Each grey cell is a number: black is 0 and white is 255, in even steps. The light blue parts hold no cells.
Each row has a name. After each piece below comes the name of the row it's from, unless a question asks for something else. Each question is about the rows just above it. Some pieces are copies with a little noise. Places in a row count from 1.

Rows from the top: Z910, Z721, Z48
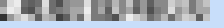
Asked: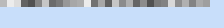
Z721
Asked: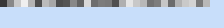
Z48

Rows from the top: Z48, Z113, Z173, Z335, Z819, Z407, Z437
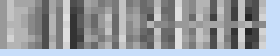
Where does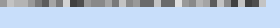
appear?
Z113
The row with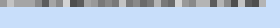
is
Z48
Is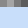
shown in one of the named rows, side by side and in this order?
yes

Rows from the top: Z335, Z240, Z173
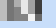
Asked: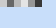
Z335
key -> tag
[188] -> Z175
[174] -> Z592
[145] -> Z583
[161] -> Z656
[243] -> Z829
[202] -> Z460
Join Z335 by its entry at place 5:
Z656
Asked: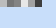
Z240

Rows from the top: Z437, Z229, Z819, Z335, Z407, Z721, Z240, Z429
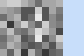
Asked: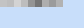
Z437
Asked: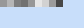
Z407
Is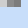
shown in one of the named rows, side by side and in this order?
yes
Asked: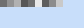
Z721
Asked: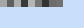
Z429

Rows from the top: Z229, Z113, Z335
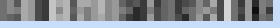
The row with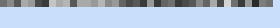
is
Z229
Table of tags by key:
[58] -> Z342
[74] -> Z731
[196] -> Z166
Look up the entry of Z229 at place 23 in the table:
Z342
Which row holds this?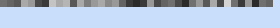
Z335
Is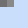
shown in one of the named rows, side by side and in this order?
yes
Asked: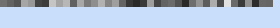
Z335

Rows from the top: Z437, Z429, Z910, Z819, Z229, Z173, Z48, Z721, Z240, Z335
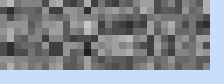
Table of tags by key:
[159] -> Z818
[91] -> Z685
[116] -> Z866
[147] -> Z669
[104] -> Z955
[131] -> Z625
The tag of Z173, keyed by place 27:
Z669
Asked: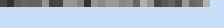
Z429
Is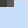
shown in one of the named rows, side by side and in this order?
yes
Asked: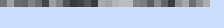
Z173

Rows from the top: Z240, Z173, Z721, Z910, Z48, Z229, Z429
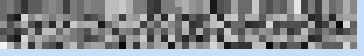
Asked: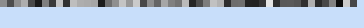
Z910
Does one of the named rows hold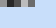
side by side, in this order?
no
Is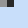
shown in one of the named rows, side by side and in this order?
no
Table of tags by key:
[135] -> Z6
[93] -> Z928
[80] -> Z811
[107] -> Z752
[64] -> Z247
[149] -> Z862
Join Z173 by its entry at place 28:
Z862

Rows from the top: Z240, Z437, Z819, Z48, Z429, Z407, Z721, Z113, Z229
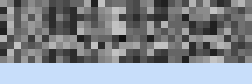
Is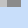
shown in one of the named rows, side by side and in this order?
no
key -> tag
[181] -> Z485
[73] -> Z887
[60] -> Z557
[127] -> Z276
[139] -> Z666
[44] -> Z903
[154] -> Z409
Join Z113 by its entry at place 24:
Z557
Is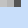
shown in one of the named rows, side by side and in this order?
yes
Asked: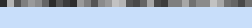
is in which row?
Z437
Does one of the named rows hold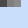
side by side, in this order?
yes

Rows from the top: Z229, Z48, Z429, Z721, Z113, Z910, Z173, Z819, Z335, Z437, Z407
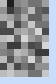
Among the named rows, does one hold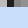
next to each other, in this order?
yes
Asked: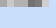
Z407
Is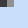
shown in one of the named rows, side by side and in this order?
yes
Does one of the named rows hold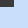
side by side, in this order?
yes

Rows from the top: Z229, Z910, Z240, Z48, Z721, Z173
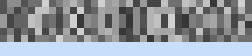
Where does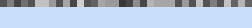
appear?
Z910
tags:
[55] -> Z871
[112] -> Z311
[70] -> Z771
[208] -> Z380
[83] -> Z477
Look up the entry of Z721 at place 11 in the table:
Z771
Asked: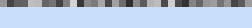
Z240
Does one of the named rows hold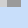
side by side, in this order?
yes
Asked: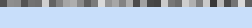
Z229

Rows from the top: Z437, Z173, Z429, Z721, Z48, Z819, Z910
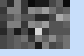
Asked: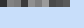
Z721
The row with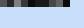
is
Z437

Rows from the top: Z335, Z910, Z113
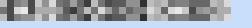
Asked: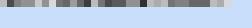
Z113
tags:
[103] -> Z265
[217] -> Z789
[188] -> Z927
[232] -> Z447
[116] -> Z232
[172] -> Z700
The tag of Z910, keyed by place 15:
Z789

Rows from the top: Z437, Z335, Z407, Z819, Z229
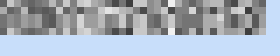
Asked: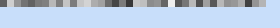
Z229
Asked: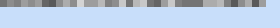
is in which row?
Z819
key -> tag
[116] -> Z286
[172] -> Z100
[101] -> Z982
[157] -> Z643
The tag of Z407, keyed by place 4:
Z643
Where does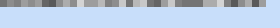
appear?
Z407
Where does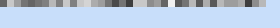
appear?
Z229
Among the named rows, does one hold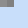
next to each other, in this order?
yes

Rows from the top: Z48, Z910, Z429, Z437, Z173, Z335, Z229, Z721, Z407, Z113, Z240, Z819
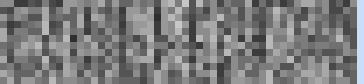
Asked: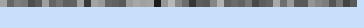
Z429
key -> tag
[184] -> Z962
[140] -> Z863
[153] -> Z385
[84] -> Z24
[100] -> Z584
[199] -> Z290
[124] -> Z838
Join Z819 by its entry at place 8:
Z962
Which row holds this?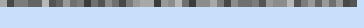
Z407
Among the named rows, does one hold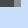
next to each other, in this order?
no
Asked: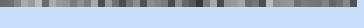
Z229
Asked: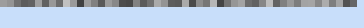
Z240
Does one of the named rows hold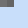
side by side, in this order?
yes

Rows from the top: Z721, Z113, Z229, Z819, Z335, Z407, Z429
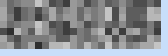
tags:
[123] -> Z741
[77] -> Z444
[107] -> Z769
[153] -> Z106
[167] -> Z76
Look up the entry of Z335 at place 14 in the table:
Z106
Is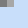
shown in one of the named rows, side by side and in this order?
yes
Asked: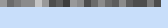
Z819
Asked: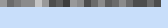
Z721
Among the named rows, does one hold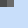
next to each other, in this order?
yes

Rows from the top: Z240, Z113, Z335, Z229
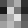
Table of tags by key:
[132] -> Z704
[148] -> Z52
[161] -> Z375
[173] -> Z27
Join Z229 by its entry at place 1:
Z375
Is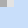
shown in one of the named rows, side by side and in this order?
yes
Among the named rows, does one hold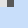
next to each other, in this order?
yes

